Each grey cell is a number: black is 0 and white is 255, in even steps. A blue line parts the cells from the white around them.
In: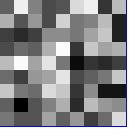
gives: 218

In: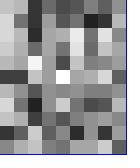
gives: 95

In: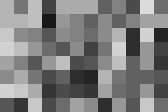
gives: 108

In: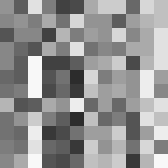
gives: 248

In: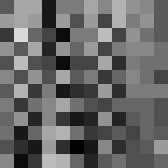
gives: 102

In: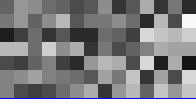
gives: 196

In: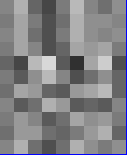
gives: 143
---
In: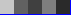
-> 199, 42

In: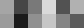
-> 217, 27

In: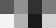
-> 244, 27

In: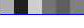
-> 207, 32

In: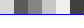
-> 239, 64

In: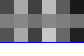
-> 199, 24

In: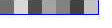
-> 216, 65

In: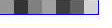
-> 212, 51

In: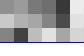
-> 235, 56

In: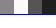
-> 250, 31
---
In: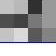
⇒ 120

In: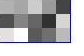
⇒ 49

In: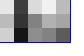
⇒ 177

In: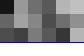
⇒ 111

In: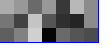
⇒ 36

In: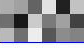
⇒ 161

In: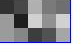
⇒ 145
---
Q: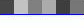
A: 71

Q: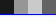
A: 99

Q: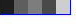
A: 73

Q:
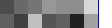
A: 64

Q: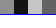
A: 99

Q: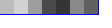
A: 74

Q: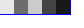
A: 67
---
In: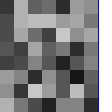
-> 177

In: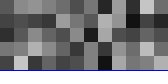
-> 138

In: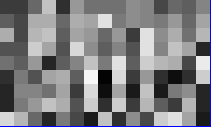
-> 59

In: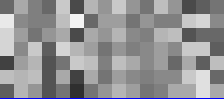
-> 169

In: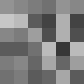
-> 135

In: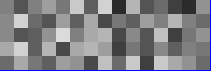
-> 84
